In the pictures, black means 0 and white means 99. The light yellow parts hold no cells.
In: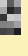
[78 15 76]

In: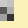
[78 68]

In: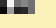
[18 61]

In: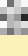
[97 87 59 87]

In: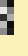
[52 49]

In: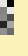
[89 90]
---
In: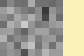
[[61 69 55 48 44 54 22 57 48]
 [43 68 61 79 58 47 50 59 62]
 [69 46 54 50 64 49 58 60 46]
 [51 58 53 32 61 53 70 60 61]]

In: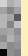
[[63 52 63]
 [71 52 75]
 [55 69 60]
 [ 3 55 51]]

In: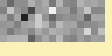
[[50 76 58 52 28 61 63 93 60 61 48 61 76 52 53]
 [58 60 50 63 66 79 70 52 72 63 64 51 54 55 59]
 [64 69 70 70 38 55 65 55 71 54 51 61 55 62 60]]

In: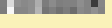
[[48 96 52 52 55 70 45 49 44 48 42 53 51 56 51]]

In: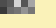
[[22 41 45 57 46]]

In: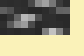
[[37 31 19 18 15 15 17 21 38 39]
 [18 35 54 60 29 16 17 18 17 16]]
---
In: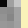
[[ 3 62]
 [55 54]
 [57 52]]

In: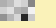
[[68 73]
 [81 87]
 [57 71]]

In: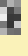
[[43 69]
 [82 27]
 [92 22]]

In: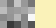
[[65 47]
 [73 59]
 [53 58]]

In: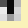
[[31  4]
 [91  4]
 [86 60]]

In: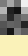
[[48 65]
 [70 13]
 [46 16]]

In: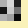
[[68 83]
 [ 8 79]
 [69 62]]

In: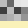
[[73 40]
 [24 73]
 [64 68]]

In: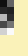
[[ 6 39]
 [15 13]
 [72 18]]
